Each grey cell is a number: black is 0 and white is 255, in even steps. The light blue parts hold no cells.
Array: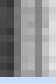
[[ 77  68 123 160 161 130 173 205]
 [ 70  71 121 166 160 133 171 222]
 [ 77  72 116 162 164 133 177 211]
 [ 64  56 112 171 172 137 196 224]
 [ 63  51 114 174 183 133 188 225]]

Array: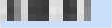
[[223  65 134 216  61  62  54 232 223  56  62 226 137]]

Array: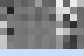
[[128  33 120 118 124 104 119 132 218 221 135 105]
 [205 124 123 121 131 117 128 123 143  92  45 109]
 [200 118 123 120 130 115 128 122 150  97  53 108]]

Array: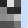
[[133  45  40]
 [ 80  82 118]]

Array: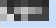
[[205  68 158 194 161 138  67]]

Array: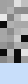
[[161 178 142 140]
 [ 12 178 169 168]
 [167 160 203  12]
 [ 12 182  12 228]]

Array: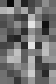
[[178 191 119 168  80 154 110 119]
 [ 75  98 141  93 228 159  16  97]
 [118  44  34 115 178 119 125  92]
 [ 91 145 193  94 131 122 189 140]
 [ 87 104 141 121 180  68  60  90]
 [114 110  55 104 153  94  93 149]]
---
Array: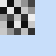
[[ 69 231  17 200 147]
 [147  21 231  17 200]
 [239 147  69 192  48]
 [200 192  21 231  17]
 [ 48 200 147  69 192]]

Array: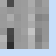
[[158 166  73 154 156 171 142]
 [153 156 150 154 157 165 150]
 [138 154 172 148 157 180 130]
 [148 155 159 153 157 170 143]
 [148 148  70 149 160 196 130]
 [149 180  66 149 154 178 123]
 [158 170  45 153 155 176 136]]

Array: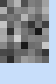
[[160  67 136 180  80 127 118]
 [176 176  91 137 131 154 128]
 [144 106 121 111 181 125  98]
 [ 64 196 100 142  97  53 113]
 [148 166  49 162 119  95  23]
 [132 171 128 207 112 131 126]
 [198 135  91 122  24 109 114]
 [ 54  72  68 100 100 126  93]
 [ 99  98  42 113 156 144 124]]

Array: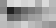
[[186 143 214 222 211 217 177 218]
 [178 130  33  72 102 120 134 166]
 [195 191 101 110 137 157 162 187]
 [148 187 179 189 209 188 177 158]]

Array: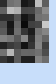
[[ 94  45 113 121  23  35 190]
 [139  99 189 176  69  71 105]
 [118  47  48  84  21  39 113]
 [200  78  22 101  10  64  70]
 [133  90  30 111  54  28 117]
 [101 130 118  88 136  44 128]
 [ 64  35  58  69  19  53 133]
 [ 77 114 182  90 104 103 113]
 [108  54  36  90  32  32 131]]

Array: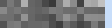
[[192  91 120 100 175 101  95  72  57 122 173 140  66 172 166]
 [101 137 112 120 108 103  98 104 123 119 109 108 128 106 105]
 [139 112 111  97 147 102  92  88  76 117 147 126  89 142 141]
 [ 89  83 120 125  97 104 104 108  78  63 109  89  68  81 122]]

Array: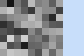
[[163 117  20 118  83 186 128 139  95]
 [ 66 178 199 136  93  57 161 139 139]
 [192 109 138 147 151 190 162  97  42]
 [ 88  47  71 136 175 171 182 125  92]
 [172  84  70  53  63 137 101 155 165]
 [126  67 210 115 207 112 122  88 148]
 [120 191  78  95  29 101 104 126 163]
 [163 161 198 189 185 115  81 168 104]]
